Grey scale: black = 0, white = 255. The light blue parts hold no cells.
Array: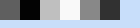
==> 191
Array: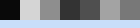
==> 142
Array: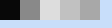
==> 221
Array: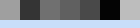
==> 112
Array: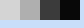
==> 59
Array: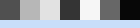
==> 226
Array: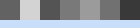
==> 84
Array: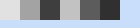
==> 62
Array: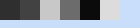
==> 200
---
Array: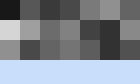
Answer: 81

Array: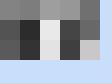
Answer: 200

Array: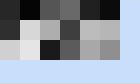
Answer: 143

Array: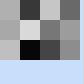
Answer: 141

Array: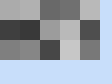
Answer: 120

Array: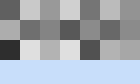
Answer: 167
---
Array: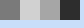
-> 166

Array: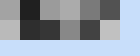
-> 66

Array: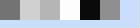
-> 10

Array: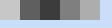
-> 127

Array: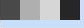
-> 214

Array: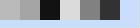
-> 129

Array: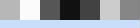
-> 204
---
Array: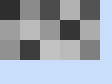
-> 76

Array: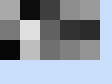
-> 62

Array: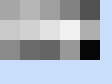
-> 159

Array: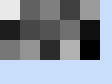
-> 127

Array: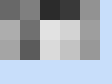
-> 43

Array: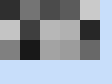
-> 75

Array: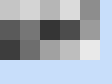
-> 182

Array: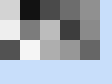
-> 74
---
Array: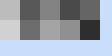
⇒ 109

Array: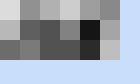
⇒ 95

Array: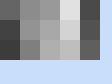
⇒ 147

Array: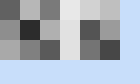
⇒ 44

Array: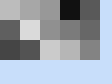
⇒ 218

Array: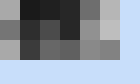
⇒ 46

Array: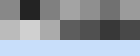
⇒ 208
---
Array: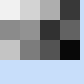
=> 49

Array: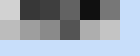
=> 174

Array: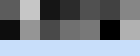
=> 0

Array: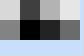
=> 35

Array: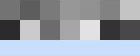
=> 51

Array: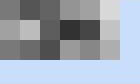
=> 70
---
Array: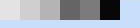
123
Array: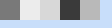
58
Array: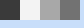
168
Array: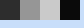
202
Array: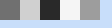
245
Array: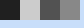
82
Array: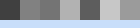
199
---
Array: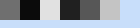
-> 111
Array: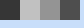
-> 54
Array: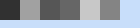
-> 49
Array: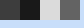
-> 61
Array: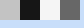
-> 195
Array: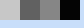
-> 199
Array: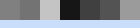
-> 128
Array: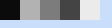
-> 11
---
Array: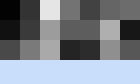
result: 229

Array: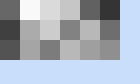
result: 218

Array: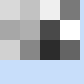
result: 239

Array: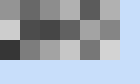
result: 141

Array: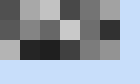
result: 194

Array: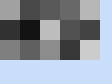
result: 89

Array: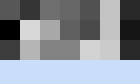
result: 110

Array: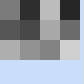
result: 188

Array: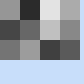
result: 227
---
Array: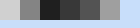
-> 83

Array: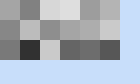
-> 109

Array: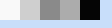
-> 172

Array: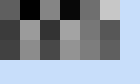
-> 125

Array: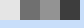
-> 147

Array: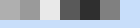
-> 47

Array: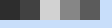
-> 134

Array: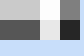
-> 232

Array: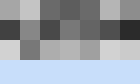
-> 210

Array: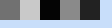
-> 138
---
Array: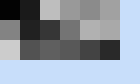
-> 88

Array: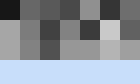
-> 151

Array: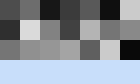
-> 95

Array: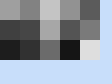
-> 107

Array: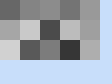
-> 124

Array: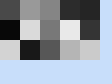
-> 87
